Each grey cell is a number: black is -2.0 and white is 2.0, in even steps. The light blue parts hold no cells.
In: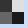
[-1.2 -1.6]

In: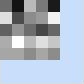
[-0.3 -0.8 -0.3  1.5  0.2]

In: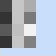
[-0.9  1.1  1.8]

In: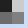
[-1.5  0.0]

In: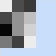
[1.7 0.3 1.3]

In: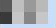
[-0.6  1.1]
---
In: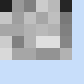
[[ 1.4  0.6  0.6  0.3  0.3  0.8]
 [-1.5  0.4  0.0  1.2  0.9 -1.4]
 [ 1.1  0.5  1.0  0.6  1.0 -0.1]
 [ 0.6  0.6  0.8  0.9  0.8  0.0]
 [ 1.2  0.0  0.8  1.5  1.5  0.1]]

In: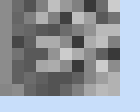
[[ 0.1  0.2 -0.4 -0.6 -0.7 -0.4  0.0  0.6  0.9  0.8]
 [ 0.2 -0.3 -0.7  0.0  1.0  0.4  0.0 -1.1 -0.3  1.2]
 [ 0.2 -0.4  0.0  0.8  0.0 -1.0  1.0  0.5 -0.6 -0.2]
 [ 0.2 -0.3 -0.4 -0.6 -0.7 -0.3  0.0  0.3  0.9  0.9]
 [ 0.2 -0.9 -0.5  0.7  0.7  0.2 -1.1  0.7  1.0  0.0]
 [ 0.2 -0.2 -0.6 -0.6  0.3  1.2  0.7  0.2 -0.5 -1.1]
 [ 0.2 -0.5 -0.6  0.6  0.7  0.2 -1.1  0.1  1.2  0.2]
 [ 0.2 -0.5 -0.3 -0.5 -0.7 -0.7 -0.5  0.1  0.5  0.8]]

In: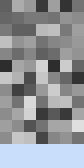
[[ 0.2  1.1  1.0 -0.9  0.1  0.3 -0.2]
 [-0.5  0.7  0.4 -1.1  0.5 -1.2 -0.2]
 [-0.4 -0.3 -0.1 -0.1 -0.2  0.3  0.2]
 [-0.1 -0.5 -0.5  0.9  1.0 -0.1  0.5]
 [ 1.0  0.3  0.5 -0.2  0.1  0.2  0.4]
 [ 0.1 -0.3  0.1 -0.5 -0.3  0.5  0.3]
 [-1.3  0.6  0.4  1.3 -1.3  1.2 -0.4]
 [ 1.1  0.8 -0.8  1.1  0.1 -0.4 -1.2]
 [ 0.2 -1.0 -0.6  0.4  1.2  0.1  0.4]
 [ 0.5 -0.2  1.4 -0.2  0.9  1.0 -0.2]
 [ 0.2  0.6  1.3 -1.1 -0.6 -1.1  0.6]
 [ 0.5  0.2 -0.7 -0.2  0.6  0.6  1.5]]

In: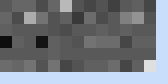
[[-0.3 -0.4 -0.2 -0.7 -0.2 -0.9 -0.7 -0.5 -0.5 -0.3 -0.9 -0.5  1.5]
 [-0.6 -0.4 -0.4 -0.8 -0.4  0.9 -0.7 -0.9 -0.7 -1.0 -0.6 -0.5 -0.9]
 [-0.4 -0.8  0.7 -0.2 -0.7 -0.5 -1.1 -0.3 -0.8 -0.6  0.0  0.3 -0.7]
 [-0.5 -0.6 -0.6 -0.6 -0.7 -0.8 -0.6 -0.6 -0.5 -0.6 -0.5 -0.6 -0.6]
 [-1.8 -0.5 -0.6 -1.7 -0.5 -0.6 -0.7 -0.2 -0.3 -0.3 -0.9 -0.5 -0.5]
 [-0.6 -0.6 -0.6 -0.6 -0.5 -0.6 -0.6 -0.6 -0.6 -0.6 -0.6 -0.6 -0.6]]

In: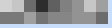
[[-0.1 -0.1  0.5 -0.2  0.1  0.1  0.3  0.3 -0.3]
 [ 1.3  1.1 -0.3 -1.3 -0.5  0.0  0.3  1.1  0.5]]

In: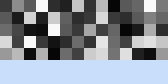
[[ 0.4  0.9 -1.8  0.8 -1.9 -0.3 -1.0  1.2  1.4 -0.2  1.5 -1.5 -1.8  0.4]
 [-1.1  0.2 -0.6  1.9 -1.3 -1.5  1.1 -1.2  0.9 -1.9 -0.6 -0.4  1.9 -0.1]
 [-0.6 -1.6  1.3 -1.5  1.2 -0.5 -1.3 -1.1  1.4 -1.1 -1.3 -0.6  0.0 -0.4]
 [-0.3 -0.9 -1.7 -1.8  1.9 -0.6 -1.1  0.6 -1.0 -0.4 -1.9 -1.6  0.7 -1.3]
 [ 1.4 -1.0  1.9 -1.1 -1.7 -1.3 -0.3 -1.2  1.6 -0.3 -1.0  1.3  1.5  1.1]]
